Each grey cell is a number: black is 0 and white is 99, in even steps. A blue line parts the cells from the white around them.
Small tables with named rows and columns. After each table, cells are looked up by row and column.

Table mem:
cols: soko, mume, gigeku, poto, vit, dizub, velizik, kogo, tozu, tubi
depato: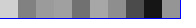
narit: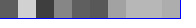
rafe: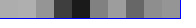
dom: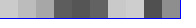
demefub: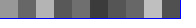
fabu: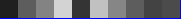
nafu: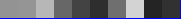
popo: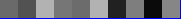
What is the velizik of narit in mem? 63
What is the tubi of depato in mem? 58
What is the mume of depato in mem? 50
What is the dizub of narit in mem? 34
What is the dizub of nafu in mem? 18
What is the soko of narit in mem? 36
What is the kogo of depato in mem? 29
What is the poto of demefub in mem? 34
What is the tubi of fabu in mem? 29
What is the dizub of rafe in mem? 50
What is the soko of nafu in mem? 57
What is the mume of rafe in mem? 68
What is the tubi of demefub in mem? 31

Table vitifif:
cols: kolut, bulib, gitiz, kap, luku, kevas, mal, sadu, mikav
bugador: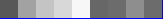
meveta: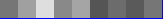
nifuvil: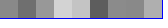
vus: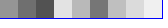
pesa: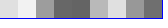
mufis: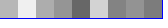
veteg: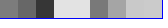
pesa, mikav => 43
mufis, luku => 40
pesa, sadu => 59
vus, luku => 72
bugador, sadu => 55
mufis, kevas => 82
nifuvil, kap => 82
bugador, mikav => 42
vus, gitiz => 32
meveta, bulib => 62
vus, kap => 88
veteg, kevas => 47
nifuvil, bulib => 43
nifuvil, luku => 76
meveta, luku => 64
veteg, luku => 88
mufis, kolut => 71
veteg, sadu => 78
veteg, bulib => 40

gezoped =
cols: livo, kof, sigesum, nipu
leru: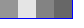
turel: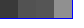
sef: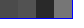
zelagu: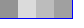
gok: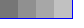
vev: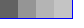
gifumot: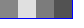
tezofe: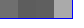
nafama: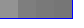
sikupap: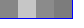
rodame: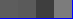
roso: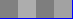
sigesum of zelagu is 73
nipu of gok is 75
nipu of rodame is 48
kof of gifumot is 87
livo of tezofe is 43
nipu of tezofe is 66
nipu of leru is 40
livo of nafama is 57
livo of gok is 46
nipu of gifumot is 32
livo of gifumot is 52
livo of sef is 29
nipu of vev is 76
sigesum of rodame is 24
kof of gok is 56
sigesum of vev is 70
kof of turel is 32

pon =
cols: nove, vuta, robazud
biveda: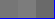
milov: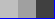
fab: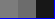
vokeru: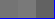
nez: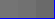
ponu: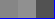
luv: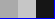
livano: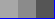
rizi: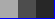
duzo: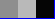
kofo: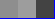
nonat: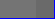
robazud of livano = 33
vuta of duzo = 72
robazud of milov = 25
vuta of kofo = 61
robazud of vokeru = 38
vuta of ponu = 56
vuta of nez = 44
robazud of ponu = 32
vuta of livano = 54

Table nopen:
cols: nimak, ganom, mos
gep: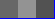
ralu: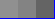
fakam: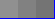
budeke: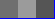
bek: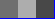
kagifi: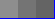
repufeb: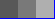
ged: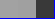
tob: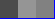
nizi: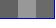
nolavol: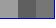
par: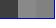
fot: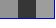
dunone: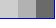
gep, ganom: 57
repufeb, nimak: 34
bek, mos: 28
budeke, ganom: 60
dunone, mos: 41
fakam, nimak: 56
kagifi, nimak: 55
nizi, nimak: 38
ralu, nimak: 56
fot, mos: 61
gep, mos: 32
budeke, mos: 33
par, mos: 50
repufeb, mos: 68
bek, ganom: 67
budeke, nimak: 43
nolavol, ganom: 37
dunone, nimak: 80
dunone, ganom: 69
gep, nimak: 40

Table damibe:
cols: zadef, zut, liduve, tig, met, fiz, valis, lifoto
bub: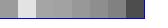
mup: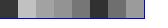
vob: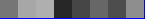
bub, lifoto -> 30
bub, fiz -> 55
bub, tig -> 63
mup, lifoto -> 60
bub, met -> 59
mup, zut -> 75
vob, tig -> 15
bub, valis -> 50
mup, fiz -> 19
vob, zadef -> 46
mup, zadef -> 21
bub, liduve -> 64
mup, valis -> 43

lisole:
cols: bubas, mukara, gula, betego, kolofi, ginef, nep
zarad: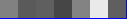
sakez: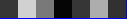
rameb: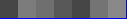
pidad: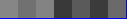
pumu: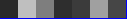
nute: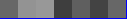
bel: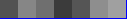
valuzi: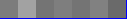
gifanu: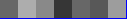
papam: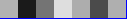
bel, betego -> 23
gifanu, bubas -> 40
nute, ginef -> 26
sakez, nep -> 19
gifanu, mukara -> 67
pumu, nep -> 27
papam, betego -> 86
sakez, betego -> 2
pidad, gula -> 51
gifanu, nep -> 61
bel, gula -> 43
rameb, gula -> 43
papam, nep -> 68
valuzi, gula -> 45
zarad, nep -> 37
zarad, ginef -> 91
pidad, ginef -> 23

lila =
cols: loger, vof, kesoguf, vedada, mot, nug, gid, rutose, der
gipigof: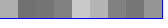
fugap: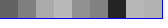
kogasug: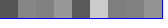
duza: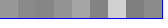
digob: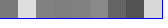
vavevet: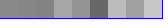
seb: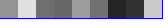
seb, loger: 57
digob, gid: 39
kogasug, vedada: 59
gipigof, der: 58
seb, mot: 60
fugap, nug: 50
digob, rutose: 32
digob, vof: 86
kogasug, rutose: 50
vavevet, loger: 53

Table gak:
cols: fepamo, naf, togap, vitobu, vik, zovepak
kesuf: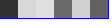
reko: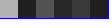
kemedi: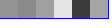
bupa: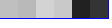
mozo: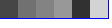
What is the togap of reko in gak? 32
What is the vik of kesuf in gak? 81
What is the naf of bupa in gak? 72
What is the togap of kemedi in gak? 62
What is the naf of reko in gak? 12
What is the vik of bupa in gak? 13
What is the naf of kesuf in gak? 84
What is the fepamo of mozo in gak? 27
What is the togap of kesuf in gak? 87
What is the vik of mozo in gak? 19
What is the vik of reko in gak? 22
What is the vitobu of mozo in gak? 59
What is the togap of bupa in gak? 82
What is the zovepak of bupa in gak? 20
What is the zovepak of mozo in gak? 82
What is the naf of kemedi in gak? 54
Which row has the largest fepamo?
bupa

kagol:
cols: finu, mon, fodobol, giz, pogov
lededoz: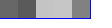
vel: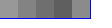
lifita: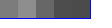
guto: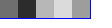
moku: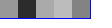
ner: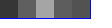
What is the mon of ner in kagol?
37
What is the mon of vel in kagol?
51
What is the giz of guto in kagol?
85
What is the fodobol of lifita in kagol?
40
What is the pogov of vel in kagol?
54
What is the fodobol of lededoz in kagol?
76
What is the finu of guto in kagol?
43

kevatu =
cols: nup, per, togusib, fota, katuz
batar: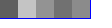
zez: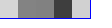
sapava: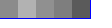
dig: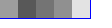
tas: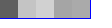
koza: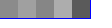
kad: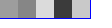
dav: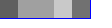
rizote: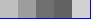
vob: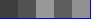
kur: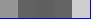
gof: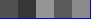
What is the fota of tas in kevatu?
64
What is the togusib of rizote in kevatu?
43
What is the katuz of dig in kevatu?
88
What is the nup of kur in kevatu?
58
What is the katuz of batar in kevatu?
54
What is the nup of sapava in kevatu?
54
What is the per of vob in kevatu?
32
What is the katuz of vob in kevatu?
56
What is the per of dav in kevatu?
62
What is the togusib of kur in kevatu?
37
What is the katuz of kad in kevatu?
78
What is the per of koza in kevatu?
62
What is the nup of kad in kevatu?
61
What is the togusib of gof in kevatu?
58
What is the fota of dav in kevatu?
78
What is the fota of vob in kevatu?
36
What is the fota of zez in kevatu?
24

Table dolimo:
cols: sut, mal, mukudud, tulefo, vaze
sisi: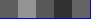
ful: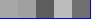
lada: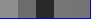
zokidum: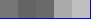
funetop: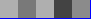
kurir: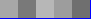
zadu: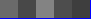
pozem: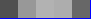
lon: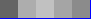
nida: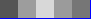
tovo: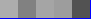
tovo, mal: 50
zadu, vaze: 24
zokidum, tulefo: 66
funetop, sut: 68
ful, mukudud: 36
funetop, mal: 47
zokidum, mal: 39
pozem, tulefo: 67
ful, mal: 62
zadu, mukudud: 51
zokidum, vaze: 74
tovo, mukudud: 64
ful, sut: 65
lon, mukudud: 75
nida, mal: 61
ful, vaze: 43
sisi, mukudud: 34
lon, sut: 39

